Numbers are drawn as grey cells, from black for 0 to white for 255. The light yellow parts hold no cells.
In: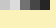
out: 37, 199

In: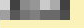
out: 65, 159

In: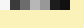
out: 16, 246

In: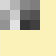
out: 126, 147

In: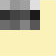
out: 223, 108

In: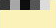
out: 220, 55

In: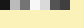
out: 63, 22

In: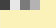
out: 179, 64
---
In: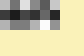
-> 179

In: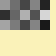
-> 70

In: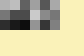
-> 148

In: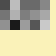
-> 156

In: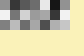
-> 79

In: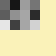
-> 64
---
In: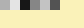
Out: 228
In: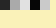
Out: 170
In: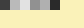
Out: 186
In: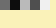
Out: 13
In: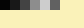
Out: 24
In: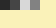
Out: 69
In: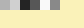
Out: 208
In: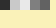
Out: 201
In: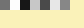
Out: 253
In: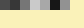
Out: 55
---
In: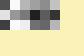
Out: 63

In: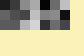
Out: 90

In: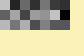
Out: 184

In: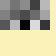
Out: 86

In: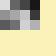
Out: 90

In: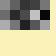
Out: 172

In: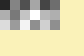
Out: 220

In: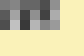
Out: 78

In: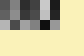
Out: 181

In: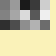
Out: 47
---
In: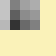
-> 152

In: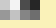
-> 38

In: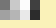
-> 64

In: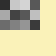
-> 191

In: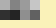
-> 198

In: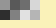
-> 215

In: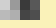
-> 88

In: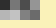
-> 149

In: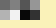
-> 150
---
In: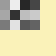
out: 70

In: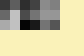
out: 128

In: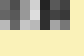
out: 66

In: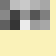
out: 167

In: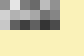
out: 145

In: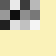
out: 184

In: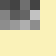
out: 67

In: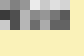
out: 212

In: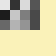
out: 85
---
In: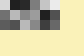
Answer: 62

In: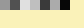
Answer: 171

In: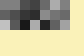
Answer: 97

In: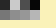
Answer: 151

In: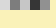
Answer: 54

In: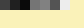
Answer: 84

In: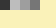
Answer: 158

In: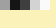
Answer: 211
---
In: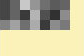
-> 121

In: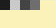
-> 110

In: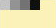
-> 16

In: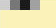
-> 161

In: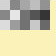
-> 105

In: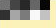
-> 194

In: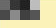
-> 85
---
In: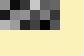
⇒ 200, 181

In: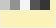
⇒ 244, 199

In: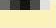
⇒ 224, 107

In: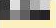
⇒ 222, 210

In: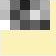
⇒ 255, 221

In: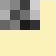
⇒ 207, 187
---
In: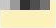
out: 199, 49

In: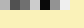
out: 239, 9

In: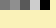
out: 205, 1

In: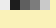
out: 236, 29

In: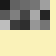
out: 190, 24

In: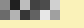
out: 231, 32
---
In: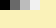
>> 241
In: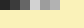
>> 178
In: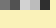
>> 47
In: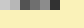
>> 50
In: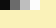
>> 252
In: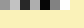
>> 254
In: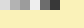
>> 56
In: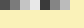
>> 187
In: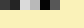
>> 87
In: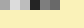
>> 105
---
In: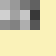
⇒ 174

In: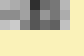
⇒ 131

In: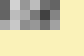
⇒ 142

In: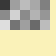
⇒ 159

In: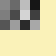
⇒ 42

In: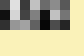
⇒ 162

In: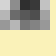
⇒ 119

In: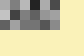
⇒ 116

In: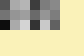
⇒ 212
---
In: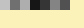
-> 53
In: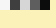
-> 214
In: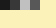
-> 56
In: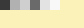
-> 106
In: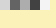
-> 173
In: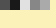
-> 225
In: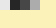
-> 38
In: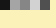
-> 134
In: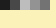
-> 189
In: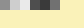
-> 78
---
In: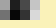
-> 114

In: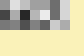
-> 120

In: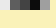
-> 234

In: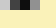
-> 202

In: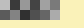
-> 91

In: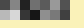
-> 185

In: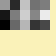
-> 1

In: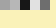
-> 163

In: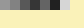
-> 151

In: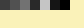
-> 61
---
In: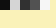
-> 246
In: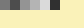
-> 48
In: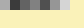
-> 213
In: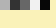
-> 7
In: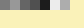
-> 173
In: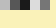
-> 118
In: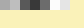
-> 229
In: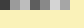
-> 166
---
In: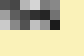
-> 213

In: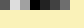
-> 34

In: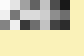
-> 194

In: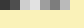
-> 158

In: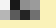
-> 24

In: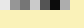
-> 84
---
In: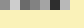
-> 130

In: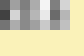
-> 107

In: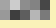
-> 94

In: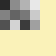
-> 81

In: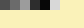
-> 78

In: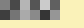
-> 73

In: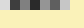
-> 95
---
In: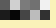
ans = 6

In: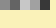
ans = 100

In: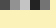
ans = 146

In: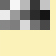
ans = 126

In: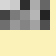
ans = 152

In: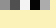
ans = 80
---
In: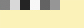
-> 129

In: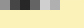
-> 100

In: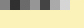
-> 107

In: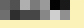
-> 46

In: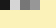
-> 151

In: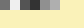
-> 113

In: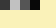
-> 85

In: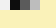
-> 189

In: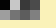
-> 75
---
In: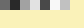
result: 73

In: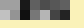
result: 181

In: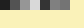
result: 52

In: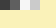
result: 95

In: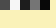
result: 29

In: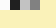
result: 32
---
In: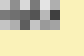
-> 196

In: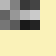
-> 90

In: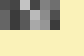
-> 168

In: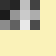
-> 97

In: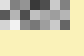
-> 158

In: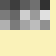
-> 164

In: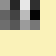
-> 87

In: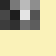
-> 48

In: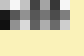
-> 173

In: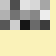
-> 21
